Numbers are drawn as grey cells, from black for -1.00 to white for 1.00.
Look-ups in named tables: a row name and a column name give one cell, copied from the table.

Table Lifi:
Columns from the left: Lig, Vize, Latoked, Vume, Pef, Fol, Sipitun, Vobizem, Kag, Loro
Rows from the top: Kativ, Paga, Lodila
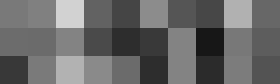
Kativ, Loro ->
-0.19
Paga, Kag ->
-0.06
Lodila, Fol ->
-0.65
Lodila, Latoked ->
0.40
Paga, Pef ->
-0.65
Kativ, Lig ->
-0.05
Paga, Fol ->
-0.55
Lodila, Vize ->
-0.04
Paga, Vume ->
-0.42
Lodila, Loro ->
-0.35
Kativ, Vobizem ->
-0.44
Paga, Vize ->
-0.16
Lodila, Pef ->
-0.16
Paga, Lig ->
-0.15
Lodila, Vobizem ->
-0.66
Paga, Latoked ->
0.03
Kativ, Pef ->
-0.46
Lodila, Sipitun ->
0.03

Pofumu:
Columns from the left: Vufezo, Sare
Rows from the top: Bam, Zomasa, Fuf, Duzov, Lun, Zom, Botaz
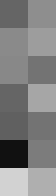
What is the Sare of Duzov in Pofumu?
0.30
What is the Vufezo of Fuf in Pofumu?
0.07
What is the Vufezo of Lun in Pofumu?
-0.25
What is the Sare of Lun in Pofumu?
-0.10
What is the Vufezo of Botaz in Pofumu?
0.65
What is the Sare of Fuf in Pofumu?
-0.10
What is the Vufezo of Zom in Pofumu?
-0.87
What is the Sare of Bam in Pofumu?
0.11
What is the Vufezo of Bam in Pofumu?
-0.21
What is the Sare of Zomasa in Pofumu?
0.23
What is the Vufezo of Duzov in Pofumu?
-0.21
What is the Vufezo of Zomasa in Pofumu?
0.08
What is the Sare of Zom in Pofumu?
-0.03
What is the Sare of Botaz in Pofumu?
0.37
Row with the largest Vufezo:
Botaz

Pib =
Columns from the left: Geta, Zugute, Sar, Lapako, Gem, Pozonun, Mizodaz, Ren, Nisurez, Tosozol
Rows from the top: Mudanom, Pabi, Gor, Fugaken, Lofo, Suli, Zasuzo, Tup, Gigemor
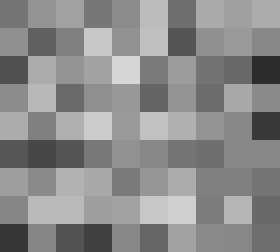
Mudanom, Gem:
0.09
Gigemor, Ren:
0.08
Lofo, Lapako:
0.59
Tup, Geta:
0.05
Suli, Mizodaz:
-0.09
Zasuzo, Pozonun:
0.18
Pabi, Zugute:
-0.25
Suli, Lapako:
-0.06
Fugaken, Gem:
0.19
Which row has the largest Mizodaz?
Tup

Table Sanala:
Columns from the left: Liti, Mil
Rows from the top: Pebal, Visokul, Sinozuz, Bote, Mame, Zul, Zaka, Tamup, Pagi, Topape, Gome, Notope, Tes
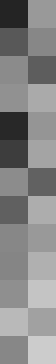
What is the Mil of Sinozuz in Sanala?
-0.27
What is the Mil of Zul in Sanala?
0.29
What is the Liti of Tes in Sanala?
0.06
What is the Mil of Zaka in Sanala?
-0.24
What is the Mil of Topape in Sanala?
0.38
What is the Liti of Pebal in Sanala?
-0.72
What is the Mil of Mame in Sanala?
0.17
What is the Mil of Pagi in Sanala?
0.20
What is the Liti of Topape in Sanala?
0.04
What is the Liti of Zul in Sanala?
-0.52
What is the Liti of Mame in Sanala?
-0.69
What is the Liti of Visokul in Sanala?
-0.31
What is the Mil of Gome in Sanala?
0.54
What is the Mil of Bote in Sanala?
0.33

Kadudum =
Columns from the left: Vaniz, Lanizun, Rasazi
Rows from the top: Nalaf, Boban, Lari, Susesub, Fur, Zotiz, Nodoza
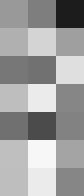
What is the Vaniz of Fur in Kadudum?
-0.12
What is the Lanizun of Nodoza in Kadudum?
0.84
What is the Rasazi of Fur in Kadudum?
0.02
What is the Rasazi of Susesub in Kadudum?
0.05
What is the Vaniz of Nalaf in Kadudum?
0.20
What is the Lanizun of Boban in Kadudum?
0.66
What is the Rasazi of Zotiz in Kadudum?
0.29
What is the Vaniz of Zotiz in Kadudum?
0.50
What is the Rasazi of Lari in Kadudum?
0.75
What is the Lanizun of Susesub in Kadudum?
0.84
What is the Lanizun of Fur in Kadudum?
-0.41
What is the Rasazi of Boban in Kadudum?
0.25
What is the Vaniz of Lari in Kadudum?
-0.07
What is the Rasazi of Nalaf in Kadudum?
-0.78
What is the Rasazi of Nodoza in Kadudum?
0.05
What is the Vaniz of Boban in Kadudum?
0.38
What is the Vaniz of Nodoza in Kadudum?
0.49
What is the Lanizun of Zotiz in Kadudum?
0.94
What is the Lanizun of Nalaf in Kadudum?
-0.01

